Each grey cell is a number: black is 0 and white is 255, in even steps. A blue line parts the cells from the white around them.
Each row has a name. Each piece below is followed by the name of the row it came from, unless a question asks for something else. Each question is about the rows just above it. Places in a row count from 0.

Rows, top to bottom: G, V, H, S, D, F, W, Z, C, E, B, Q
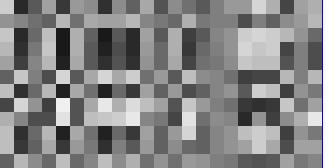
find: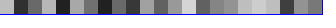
E
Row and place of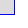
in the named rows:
Z, 9

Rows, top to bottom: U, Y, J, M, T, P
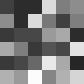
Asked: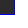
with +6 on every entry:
[50]
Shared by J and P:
[154]
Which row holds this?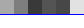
M
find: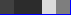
U
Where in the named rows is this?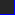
T, 5
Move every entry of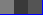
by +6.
[132  63  90]

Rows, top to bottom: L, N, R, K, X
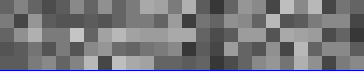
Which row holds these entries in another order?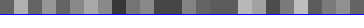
X
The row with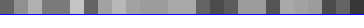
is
R
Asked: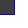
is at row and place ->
N, 13
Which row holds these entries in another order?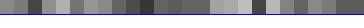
X
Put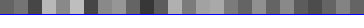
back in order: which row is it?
L
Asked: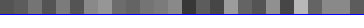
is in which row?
K
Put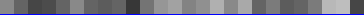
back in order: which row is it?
L

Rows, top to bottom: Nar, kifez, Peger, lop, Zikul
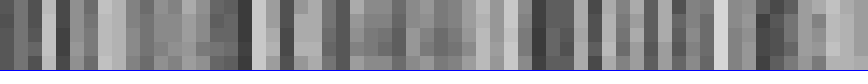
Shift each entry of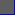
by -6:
[88]
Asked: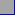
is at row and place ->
Peger, 41

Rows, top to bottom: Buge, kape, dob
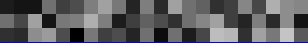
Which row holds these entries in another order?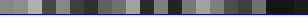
Buge
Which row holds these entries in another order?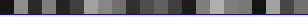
kape
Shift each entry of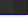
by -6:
[42 36]
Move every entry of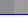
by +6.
[147 161]
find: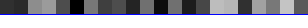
dob
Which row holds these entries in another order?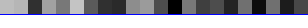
dob
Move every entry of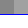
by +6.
[140 167]

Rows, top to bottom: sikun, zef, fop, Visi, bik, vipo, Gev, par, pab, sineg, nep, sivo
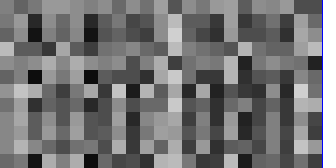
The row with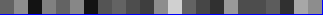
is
fop
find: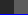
zef
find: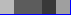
zef
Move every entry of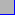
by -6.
[174]
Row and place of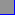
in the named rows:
Gev, 0
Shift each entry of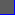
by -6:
[86]

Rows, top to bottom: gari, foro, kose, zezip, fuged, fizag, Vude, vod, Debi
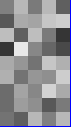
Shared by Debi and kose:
[95]
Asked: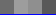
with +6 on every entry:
[114 163 149  94]
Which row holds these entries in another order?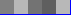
Debi
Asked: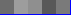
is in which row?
vod
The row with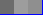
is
vod

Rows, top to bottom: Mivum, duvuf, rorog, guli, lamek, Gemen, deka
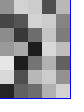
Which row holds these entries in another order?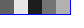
lamek
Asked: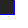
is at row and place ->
deka, 0
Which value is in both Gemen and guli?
[216]
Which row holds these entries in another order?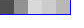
Gemen
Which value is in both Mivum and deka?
[210]

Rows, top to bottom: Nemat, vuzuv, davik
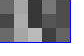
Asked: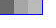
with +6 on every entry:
[112 171 192]
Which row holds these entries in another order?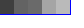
davik
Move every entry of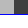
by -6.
[180  57]
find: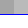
davik
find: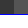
vuzuv
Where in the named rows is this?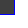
davik, 3

